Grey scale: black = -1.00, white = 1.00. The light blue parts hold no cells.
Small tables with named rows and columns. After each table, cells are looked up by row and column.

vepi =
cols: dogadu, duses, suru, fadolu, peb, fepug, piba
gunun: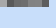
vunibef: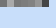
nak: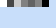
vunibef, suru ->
-0.06
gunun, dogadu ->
0.32
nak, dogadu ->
1.00
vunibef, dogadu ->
-0.09
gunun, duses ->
-0.30
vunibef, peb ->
0.02
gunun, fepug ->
0.03
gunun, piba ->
-0.27
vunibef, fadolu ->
-0.02
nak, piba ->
-1.00
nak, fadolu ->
0.01
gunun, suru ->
-0.16
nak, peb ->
-0.22
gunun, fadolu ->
-0.14
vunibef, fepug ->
0.18
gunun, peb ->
0.02
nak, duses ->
-0.44
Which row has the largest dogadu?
nak

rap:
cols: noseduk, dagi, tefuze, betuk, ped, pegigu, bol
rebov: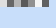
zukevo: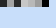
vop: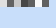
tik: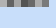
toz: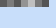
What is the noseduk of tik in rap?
0.40
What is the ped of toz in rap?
0.50
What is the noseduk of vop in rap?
0.75
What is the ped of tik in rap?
-0.18
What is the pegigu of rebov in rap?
0.91
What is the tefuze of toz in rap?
-0.32
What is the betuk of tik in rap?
-0.35
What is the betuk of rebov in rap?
-0.30
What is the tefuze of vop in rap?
0.57

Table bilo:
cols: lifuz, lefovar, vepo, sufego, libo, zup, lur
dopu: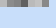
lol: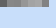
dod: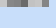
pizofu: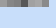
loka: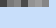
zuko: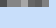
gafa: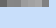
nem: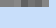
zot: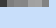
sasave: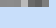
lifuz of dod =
0.56
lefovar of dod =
0.06
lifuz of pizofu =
0.22
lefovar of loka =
-0.05
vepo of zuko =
0.04
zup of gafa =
0.31
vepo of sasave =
0.08
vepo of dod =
0.03

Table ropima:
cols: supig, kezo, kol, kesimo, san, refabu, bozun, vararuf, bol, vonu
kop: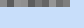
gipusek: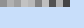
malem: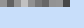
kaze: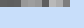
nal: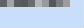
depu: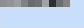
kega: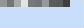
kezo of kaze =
-0.26
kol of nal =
-0.28
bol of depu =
-0.14
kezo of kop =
-0.28
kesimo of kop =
0.13
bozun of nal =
0.20
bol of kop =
-0.13
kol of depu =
0.23
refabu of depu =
-0.11
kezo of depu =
0.16
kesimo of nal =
-0.31
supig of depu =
0.12
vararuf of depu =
-0.64
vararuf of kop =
0.17
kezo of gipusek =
0.39
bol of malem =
0.17
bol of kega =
-0.30
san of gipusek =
0.44

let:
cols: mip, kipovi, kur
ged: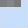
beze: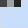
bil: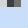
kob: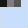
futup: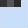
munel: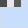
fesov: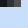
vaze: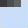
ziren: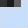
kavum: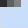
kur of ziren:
-0.26
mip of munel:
-0.40
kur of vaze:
-0.23
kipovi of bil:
-0.50
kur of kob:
-0.33
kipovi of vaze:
-0.39
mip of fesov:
-0.82
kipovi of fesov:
-0.60
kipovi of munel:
0.80
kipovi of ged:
0.04
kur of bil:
-0.12
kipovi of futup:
-0.33
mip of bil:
0.66
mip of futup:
-0.59

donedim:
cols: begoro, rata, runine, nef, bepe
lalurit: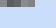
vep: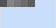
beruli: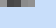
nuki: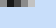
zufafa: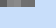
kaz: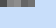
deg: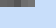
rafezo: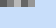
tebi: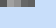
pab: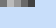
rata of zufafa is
0.05
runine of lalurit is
-0.20
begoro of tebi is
-0.30
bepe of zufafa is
-0.13
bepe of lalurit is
0.02
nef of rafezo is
-0.20
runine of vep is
-0.07
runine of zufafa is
0.09
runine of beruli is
-0.40
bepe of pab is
-0.49

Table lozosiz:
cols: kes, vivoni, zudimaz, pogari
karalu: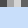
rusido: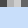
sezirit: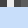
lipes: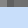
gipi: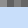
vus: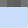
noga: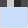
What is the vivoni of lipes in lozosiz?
-0.24
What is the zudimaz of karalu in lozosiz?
0.66
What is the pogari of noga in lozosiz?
-0.40
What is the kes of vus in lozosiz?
-0.08
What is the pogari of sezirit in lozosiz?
-0.27
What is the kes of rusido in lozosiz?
-0.43
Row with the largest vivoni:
sezirit

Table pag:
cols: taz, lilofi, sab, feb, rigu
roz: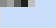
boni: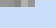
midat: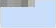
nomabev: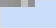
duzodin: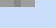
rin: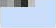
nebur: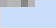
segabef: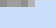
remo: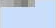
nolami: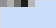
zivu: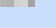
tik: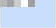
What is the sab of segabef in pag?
0.24
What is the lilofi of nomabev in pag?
0.15
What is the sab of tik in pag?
0.60
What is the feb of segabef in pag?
0.13
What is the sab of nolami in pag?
-0.13
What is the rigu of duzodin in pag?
0.25
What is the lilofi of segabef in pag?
0.23
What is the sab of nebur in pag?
0.41
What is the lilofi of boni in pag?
0.15
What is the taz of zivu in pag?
0.42
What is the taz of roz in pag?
0.08
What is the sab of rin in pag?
-0.21
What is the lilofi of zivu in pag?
0.39

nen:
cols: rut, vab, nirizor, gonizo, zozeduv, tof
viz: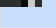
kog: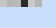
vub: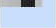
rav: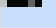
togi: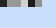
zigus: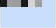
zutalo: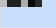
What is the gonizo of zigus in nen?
-0.80
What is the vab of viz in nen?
-0.64
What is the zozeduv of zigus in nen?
0.66
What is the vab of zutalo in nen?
-0.74
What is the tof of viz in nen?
-0.64
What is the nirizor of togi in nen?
0.19
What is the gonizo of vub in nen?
-0.71
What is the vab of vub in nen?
0.44
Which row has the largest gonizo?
togi

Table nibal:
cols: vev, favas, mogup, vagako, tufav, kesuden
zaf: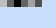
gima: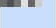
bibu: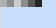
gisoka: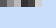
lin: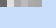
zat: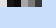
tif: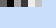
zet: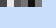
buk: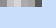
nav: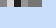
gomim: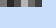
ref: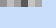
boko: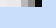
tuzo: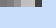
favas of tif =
-0.95
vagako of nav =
0.17
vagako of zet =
-0.09
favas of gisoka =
0.14
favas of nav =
0.67
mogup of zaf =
-0.95
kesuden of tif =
0.52
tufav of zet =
-0.86
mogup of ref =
0.25
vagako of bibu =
0.10
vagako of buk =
0.34
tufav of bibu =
-0.31
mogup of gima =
-0.06
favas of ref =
0.48
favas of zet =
0.81
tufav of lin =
0.33
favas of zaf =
-0.22
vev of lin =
-0.18
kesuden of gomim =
-0.50
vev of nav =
0.06

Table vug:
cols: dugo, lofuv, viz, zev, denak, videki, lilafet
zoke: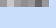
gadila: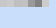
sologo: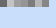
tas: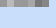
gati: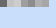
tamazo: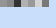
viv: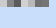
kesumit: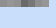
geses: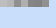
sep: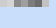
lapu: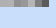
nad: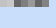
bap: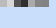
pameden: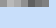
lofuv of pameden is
0.45
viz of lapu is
0.13
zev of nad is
-0.01
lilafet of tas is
0.05
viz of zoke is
0.24
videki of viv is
-0.12
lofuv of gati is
0.54
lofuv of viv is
0.04
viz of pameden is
0.34
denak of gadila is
0.20
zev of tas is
0.19
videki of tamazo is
0.66
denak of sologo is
-0.03
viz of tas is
0.20
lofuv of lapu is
0.39
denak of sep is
-0.03
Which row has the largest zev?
viv

